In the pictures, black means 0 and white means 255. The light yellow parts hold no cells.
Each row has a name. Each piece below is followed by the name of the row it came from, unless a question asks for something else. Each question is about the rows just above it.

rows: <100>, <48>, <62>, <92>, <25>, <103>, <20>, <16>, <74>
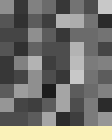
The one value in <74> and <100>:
[77]
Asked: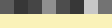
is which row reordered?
<103>
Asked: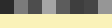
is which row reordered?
<16>
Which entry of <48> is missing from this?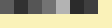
[173]
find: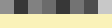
<100>
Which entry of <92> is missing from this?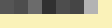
[99]

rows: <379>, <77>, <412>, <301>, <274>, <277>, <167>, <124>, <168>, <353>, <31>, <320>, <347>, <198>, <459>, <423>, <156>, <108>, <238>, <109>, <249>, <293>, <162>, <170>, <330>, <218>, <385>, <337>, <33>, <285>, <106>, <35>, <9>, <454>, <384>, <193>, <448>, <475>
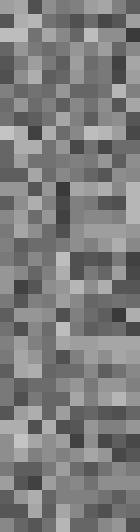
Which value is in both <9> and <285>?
[86]
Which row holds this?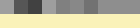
<384>

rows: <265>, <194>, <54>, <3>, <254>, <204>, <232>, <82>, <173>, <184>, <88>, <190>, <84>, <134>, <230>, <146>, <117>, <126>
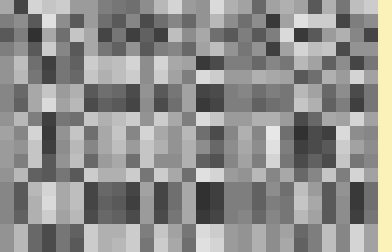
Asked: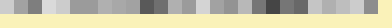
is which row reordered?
<204>
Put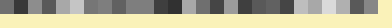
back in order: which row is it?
<230>
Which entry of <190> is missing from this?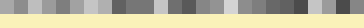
[82]

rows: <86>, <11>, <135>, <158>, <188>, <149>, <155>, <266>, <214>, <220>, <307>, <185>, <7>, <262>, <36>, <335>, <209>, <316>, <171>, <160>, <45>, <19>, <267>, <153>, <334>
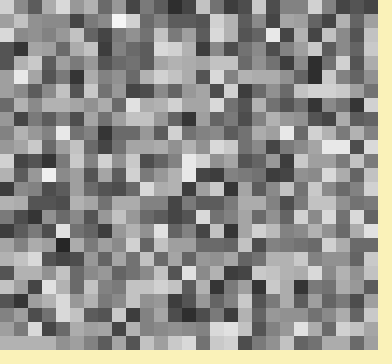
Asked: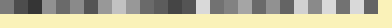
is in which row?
<335>
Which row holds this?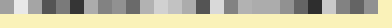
<149>
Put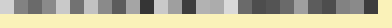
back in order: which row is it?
<262>
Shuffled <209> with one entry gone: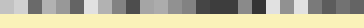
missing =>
[186]

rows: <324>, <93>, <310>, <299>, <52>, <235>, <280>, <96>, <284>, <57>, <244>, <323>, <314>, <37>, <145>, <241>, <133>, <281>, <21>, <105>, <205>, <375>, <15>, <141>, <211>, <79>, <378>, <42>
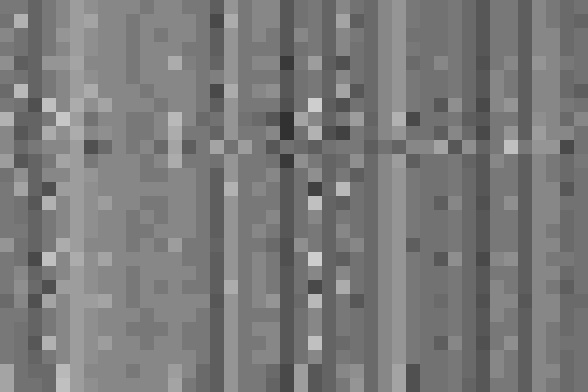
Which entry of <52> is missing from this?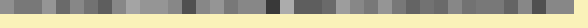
[127]
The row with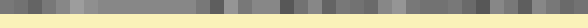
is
<79>
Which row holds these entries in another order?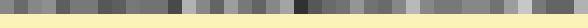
<284>
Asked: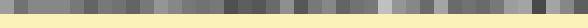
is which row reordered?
<42>

